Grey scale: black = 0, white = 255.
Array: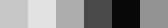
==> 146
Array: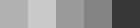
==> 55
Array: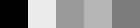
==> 124
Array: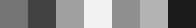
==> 27
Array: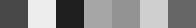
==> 101
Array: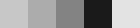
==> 227
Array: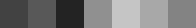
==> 131
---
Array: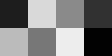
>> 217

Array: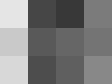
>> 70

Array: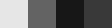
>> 99

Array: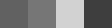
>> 118

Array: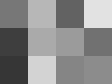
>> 183

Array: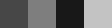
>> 126

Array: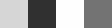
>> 48
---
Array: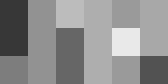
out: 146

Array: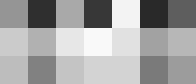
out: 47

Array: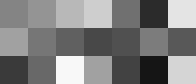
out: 148

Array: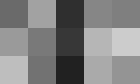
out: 162

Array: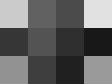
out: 97

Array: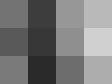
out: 61

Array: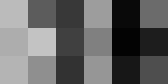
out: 92

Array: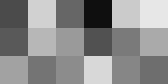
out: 209
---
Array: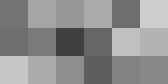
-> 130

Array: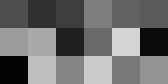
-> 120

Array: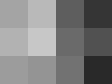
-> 114

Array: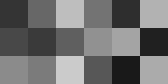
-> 25

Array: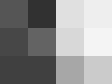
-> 167

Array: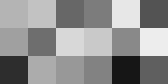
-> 22

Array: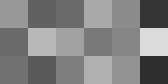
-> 147

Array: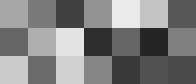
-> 81

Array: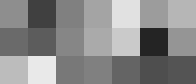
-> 78

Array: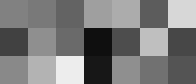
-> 113
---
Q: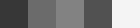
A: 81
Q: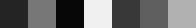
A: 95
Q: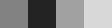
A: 161
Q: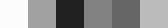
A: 102
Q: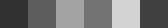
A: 211
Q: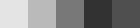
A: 50
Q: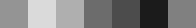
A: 27
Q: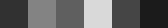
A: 69
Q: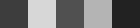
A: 180
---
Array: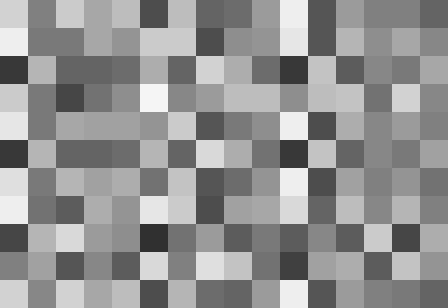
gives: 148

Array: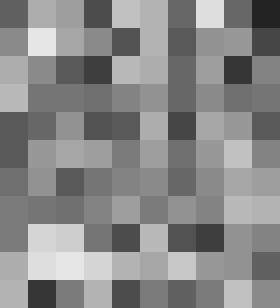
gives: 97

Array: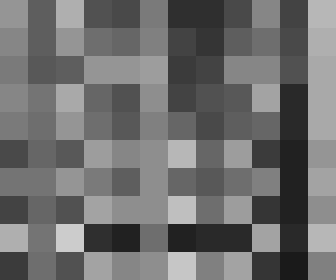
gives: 183

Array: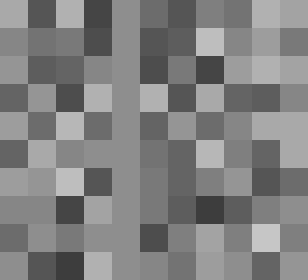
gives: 127

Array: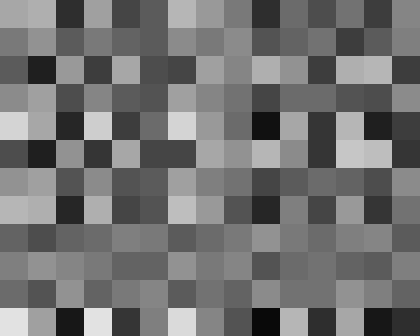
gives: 99

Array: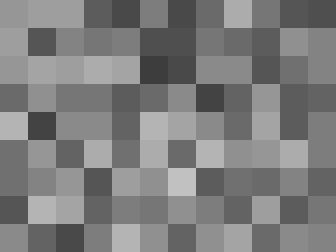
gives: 118

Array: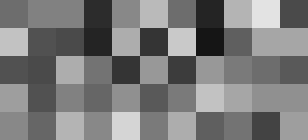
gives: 144

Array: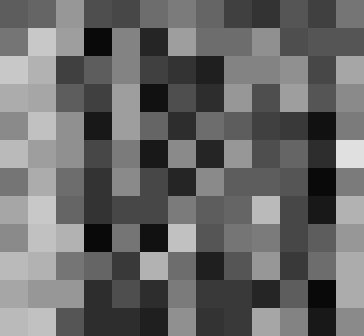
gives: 172
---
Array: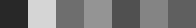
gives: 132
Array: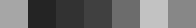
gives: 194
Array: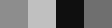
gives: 15
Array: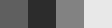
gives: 130
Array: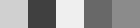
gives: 104
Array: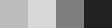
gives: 127
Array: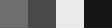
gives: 234
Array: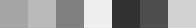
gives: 77
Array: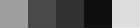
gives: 14
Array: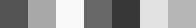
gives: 226
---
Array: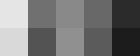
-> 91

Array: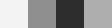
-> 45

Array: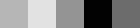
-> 2

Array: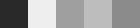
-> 189

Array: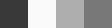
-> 174

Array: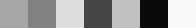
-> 10

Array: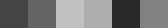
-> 41

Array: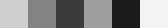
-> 27

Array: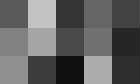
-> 172

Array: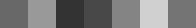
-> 208
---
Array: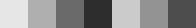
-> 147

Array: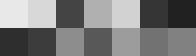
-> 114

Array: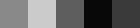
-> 8

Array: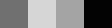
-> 164

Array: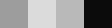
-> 185

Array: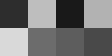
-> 93

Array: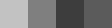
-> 61
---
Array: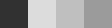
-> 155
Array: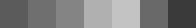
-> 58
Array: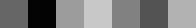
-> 178
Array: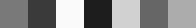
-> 172
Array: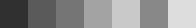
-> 221
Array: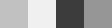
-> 150
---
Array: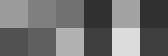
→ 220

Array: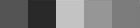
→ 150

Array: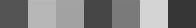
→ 212

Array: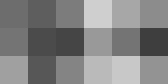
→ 200

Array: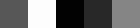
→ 40

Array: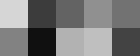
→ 191
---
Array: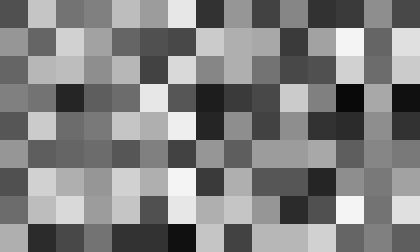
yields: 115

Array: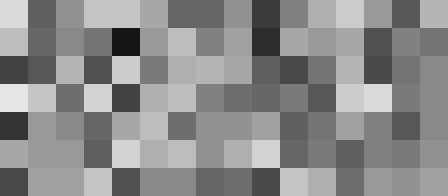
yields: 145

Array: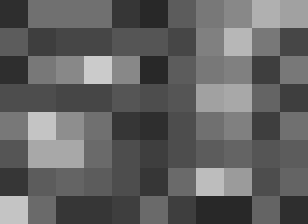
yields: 112

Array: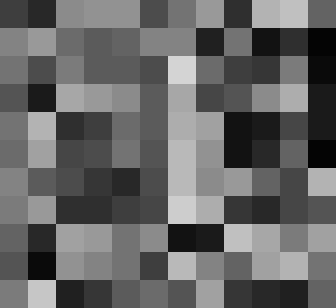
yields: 139

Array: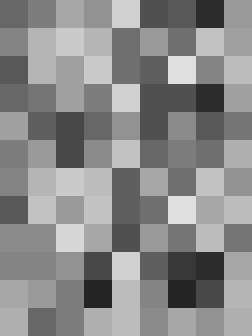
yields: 167
